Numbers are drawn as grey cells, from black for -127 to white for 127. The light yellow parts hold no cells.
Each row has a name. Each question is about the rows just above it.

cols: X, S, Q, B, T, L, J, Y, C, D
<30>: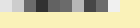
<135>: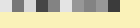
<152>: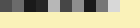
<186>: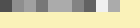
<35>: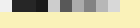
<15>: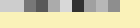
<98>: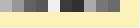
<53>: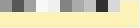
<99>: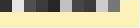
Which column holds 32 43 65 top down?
Y
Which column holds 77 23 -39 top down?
S
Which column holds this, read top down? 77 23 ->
S
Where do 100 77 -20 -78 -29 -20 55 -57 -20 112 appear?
<30>
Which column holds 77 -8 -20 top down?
S

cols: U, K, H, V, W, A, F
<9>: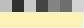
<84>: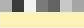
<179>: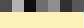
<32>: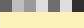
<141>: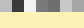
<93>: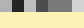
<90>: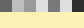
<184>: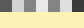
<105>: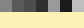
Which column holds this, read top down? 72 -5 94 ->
A
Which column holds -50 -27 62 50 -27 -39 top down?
U

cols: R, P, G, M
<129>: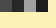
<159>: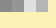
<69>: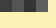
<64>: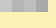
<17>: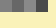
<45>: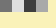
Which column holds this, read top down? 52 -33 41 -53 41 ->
M
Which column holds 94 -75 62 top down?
G

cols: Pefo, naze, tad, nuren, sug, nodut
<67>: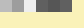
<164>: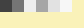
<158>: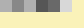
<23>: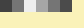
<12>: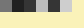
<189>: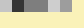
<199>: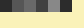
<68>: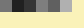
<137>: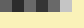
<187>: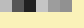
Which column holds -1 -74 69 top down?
nuren
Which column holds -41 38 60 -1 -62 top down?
nuren
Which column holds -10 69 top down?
Pefo
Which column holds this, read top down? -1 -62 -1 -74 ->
nuren
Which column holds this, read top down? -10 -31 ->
Pefo
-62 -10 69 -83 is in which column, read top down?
Pefo

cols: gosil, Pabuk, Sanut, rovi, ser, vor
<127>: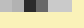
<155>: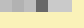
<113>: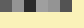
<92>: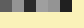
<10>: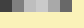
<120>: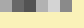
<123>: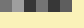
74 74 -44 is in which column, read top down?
vor
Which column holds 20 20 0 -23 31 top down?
Pabuk
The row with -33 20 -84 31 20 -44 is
<113>
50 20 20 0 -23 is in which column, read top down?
Pabuk
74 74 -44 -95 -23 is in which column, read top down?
vor
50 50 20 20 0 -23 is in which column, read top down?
Pabuk

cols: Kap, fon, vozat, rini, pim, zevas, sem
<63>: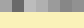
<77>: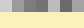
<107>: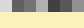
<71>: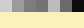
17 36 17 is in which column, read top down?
sem
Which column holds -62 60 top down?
pim
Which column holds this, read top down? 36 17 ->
sem
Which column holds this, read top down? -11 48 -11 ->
rini
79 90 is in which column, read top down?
Kap

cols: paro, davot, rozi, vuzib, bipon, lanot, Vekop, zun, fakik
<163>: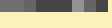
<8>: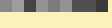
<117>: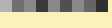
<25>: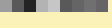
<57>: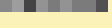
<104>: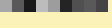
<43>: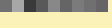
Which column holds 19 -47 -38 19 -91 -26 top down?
lanot
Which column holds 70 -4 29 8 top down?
bipon
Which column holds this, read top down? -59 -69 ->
fakik
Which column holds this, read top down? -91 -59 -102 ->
rozi

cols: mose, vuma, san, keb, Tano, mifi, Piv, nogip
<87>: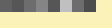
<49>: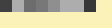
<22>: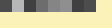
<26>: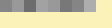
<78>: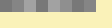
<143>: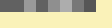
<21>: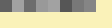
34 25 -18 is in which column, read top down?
san
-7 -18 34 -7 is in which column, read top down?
keb
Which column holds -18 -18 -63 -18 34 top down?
san
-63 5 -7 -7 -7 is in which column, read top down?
Piv

